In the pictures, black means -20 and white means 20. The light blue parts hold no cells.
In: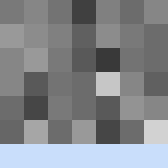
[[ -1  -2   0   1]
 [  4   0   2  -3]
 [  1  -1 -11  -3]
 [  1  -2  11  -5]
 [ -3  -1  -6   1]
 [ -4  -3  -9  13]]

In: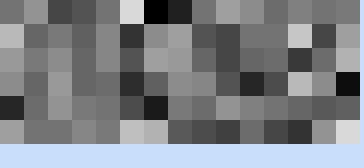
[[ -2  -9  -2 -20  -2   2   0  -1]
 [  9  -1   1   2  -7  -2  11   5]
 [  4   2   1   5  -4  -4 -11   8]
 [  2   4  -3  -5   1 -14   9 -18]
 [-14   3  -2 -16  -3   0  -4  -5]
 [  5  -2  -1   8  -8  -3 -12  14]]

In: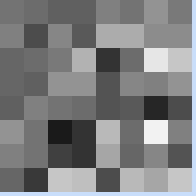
[[ -2  -5   0   3]
 [  0   1   7   2]
 [ -4  -1 -12  16]
 [ -4   3  -7   0]
 [ -5  -2  -7 -14]
 [  3 -16   9  18]
 [  0 -10   6   1]
 [ -4  11  -8   6]]

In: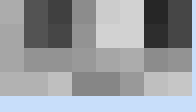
[[  7 -10  12 -14]
 [  6  -9  13 -13]
 [  6   3   6   2]
 [  8  10   1  10]]

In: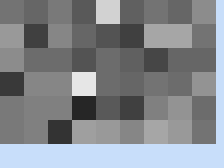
[[ -2  -1  13  -2   2]
 [  4   1  -7   6  -2]
 [  2  -3  -3  -9  -4]
 [-11   1  -3  -2   3]
 [ -1   0  -6   0  -3]
 [ -1 -12   4   6  -2]]

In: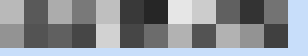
[[  9   7  10 -14  12 -12]
 [  3  -5  13  -3  -7   3]]
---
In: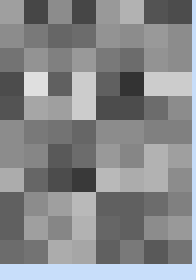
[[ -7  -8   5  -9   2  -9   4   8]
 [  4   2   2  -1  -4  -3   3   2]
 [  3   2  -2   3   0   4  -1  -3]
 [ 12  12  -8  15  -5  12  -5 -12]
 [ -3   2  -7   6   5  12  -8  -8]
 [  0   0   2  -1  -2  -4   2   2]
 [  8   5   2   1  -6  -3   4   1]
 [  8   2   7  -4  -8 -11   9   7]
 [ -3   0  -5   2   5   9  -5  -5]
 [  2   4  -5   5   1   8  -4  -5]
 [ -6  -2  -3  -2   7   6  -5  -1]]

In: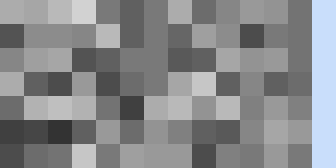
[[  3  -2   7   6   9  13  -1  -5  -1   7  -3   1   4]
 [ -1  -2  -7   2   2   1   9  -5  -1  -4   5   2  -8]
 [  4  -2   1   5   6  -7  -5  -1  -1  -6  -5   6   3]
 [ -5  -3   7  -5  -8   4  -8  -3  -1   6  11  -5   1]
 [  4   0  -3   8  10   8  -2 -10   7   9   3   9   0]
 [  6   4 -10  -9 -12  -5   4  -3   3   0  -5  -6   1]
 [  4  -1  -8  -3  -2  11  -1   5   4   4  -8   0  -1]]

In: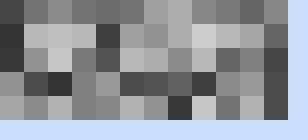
[[ -4   1  -9  -2   2  -2  -3  -2   5   7   1  -1]
 [  6  -4 -12   9  10   9 -10   5   3   7  12   9]
 [  0  -9 -11   3  11  -1  -7   9   7   2   9  -4]
 [  4  -8   3  -8 -12   0   4  -8  -7  -5 -10   2]
 [  8  -8   6   2   8   0   1   8   3 -11  11  -2]]

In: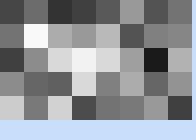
[[ -7  -2  -9  -3 -12 -10  -6   4]
 [  0   1  -2  19   7   4   9  -7]
 [-16   8 -10   2  14  18  14   5]
 [ -4   3   2  -4  -5  14   0   7]
 [  4 -10  12  -1  13  -8  -2  -1]]

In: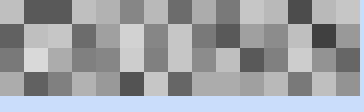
[[  9  11  10  -6  -6  10   8   1   9  -3   7  -1  11   9  -8]
 [-10   4  -5  10  11  -3   5  13   1  11  -1  -6   5   2  10]
 [  3  -4  -1  14   7   0   1  12   0  11   2  10  -6   0  12]
 [ 10   3   7  -5   0   8   4  -7  11  -4   7   7   5   9  -1]]

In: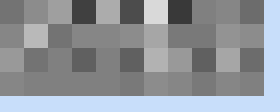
[[  1  -3  -2   2   5 -10   7  -8  14 -11   0]
 [  3   2   1   9  -2   1   1   2   6  -1  -1]
 [  6  -3   4  -2   0  -5   0  -5   8   4  -5]
 [  1   0   1   0   0   0   0  -1   2   1  -1]]

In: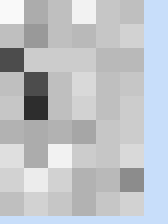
[[ 11  10  19   7  10  18]
 [ 11  13  10   4  10   9]
 [  9   9  -8  12  12  12]
 [ 10  11  10  -8  10  14]
 [ 10  12  11 -13  10  13]
 [ 11  12   8   7   8   6]
 [ 11  14  15   7  18  12]
 [  9   2  13  17  13   8]
 [ 11  13  10  13  11   8]]

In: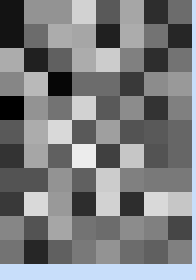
[[-13  -3 -17   3   3  13  -6   6]
 [ -2 -14 -17  -3   7   6 -15   7]
 [-13  -2   7 -15  -5   7  12   0]
 [  2   4   1   9 -19  -3  -3 -11]
 [-12   0 -20   3  -2  13  -6   2]
 [ -6  -4  -6   7  14  -6   5  -7]
 [ -7  -4 -12   6  -5  17 -10  11]
 [ -1  -1  -7  -7   3  -5  12   0]
 [ 14  11 -11  14   4 -13  13 -13]
 [  0  -9   1  -7   6  -2  -3   2]
 [ -5   0  -2 -14  -5  -1   3  -3]]

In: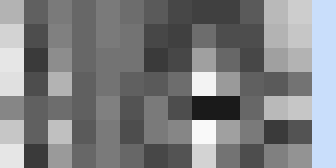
[[  9  12   8  -5  -1  -4  -1  -3  -6  -9 -10 -10  -6]
 [  8  11  13  -8   0  -4  -1  -2  -9 -10  -3  -8  -8]
 [  5   8  16 -11   2  -4  -2  -2 -11  -9   5  -4  -9]
 [ -6  -2  15  -8   8  -5  -2  -5  -6  -3  18   4  -5]
 [  9  11   1  -5  -3  -5   0  -7  -1  -8 -16 -16  -4]
 [-11  -7  11  -5  10  -6  -1  -8  -1   1  19   5  -1]
 [  0   3  16 -11   4  -4  -1  -4  -9  -7  13  -2  -8]]
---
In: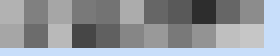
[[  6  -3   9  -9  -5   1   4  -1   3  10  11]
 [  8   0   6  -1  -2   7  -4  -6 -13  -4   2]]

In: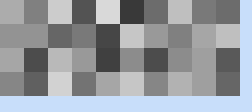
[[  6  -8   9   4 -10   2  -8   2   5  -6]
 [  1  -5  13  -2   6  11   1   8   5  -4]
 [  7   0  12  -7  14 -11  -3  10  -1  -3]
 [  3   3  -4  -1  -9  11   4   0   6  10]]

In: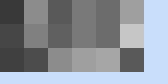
[[-10  -8   2   5   6  -6]
 [ -9   0  -5  -1  -3  11]
 [-11   2  -6  -1  -3   5]]

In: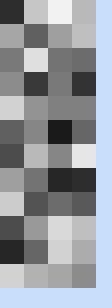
[[  2 -11  -1 -12]
 [ 12  -7  -3  -6]
 [  6  -5   5  10]
 [-14  -4  13   7]
 [  5  -2 -14 -13]
 [ -5   1 -16  -4]
 [ 13   3   0   0]
 [ -8   4  14  10]
 [ 13   8   6   2]
 [ -8   9   1  16]
 [-13  11  18   9]
 [ -1  15  -2  -3]]

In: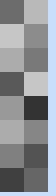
[[  4 -12]
 [  0  -7]
 [-10  -4]
 [  7  -1]
 [  7   1]
 [ 11   2]
 [ -3   9]
 [ -6  11]]

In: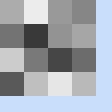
[[ -2 -11   3   6]
 [ 12  -1  -9  -3]
 [ -6  10  16   9]
 [  7  17   4   1]]
